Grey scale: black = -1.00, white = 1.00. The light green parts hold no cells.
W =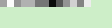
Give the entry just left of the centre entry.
-0.08
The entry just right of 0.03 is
0.85

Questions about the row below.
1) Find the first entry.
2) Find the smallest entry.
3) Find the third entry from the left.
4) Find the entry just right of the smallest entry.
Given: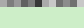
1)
0.33
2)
-0.57
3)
0.20
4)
0.33

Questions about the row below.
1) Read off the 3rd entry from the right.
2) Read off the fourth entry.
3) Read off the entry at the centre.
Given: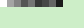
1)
-0.44
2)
-0.33
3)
-0.08

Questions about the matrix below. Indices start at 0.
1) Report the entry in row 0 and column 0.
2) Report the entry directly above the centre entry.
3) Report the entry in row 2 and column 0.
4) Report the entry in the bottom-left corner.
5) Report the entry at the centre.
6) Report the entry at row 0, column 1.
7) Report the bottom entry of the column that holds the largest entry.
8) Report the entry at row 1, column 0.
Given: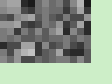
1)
0.17
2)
-0.04
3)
-0.29
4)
0.06
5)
-0.29
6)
0.29
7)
-0.42
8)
0.06

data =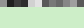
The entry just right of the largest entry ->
-0.30
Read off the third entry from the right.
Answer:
0.05
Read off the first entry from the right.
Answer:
-0.30
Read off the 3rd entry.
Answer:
-0.53

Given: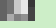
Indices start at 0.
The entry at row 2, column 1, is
0.33
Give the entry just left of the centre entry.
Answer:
-0.10
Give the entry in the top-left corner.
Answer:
-0.22

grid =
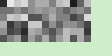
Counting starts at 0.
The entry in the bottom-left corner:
-0.34
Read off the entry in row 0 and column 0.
-0.67
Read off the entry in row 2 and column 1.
0.58
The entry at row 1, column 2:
0.13
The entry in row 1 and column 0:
-0.10
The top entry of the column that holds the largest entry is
0.83
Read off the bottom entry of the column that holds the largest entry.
0.01
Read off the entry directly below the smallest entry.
0.01
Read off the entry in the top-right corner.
0.48
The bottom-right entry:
-0.22
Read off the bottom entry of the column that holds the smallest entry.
-0.34
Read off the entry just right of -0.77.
-0.22
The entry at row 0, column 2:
0.58
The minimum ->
-0.77
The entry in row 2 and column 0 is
0.01
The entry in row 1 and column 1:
-0.10

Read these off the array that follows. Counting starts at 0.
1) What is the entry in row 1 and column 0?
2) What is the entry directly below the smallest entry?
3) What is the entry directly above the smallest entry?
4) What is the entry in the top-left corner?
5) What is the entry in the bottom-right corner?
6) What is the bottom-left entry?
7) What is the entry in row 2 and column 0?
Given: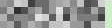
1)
-0.03
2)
0.08
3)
0.63
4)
0.20
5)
0.40
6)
0.20
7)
0.40

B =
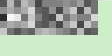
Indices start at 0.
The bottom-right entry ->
-0.22
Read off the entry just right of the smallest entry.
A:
0.94
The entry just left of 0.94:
-0.65
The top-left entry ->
-0.32
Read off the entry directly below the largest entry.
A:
0.34
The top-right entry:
-0.10
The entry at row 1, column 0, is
0.13
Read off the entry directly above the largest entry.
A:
0.34
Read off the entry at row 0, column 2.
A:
-0.22
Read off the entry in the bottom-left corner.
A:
0.56
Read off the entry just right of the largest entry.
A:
0.81

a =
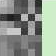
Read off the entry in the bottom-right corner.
-0.30
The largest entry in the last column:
0.45
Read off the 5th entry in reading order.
0.14
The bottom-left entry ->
0.14
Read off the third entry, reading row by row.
-0.30
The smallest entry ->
-0.74
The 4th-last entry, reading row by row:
-0.30
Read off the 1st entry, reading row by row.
0.45
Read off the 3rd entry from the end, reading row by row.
-0.20
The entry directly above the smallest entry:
0.14
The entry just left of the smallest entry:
-0.52
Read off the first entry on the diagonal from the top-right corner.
-0.64
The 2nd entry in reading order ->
0.25
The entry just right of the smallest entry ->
-0.64

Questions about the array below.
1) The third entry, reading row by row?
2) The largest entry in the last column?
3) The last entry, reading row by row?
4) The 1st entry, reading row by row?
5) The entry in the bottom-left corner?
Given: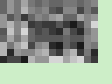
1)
-0.07
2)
0.67
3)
-0.55
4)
-0.20
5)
-0.68

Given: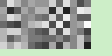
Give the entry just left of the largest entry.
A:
0.30
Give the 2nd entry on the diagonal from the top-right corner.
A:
0.85
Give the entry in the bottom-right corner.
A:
-0.75
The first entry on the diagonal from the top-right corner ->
-0.05
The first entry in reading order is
-0.05
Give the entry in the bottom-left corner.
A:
0.65
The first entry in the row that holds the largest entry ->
-0.16
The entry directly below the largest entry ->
-0.51
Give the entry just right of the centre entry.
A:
-0.38
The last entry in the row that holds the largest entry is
0.98
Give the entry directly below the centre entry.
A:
-0.38
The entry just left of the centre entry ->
0.54
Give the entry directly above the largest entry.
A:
-0.26
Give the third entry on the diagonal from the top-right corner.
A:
0.18
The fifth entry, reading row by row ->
0.30
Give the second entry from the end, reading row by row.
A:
0.54
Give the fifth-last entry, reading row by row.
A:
-0.51
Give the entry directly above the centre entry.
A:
-0.16
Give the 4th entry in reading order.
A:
0.06
